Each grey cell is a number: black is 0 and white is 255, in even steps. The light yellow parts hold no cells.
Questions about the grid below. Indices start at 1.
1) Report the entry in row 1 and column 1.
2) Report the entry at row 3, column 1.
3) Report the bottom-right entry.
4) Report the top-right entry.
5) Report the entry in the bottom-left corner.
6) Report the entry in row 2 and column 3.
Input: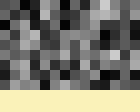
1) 79
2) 5
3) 79
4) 121
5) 79
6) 79

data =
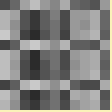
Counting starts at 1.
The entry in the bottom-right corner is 94
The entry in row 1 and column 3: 162
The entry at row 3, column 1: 180
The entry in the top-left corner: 74
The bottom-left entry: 180
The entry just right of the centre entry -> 74
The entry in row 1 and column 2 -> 103
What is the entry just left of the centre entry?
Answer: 103
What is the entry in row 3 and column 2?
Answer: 143
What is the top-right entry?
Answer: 153
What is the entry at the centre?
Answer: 113
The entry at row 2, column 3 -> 83
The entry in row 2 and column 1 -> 180
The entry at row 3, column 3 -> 83

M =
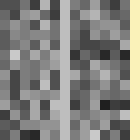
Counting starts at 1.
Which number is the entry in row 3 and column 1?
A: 115
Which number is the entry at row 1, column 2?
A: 80
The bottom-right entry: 61
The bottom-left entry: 80
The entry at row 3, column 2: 147
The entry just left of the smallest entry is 158
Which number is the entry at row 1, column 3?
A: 115
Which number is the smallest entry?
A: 31
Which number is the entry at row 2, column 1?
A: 104
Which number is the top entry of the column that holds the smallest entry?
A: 92
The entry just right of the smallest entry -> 61
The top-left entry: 80
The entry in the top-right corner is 115

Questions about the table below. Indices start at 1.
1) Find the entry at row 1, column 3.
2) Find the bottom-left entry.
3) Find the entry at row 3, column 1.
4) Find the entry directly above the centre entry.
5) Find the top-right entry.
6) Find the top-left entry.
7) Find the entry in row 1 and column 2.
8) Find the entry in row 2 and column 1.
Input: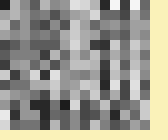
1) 138
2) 214
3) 191
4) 181
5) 104
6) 28
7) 181
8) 160
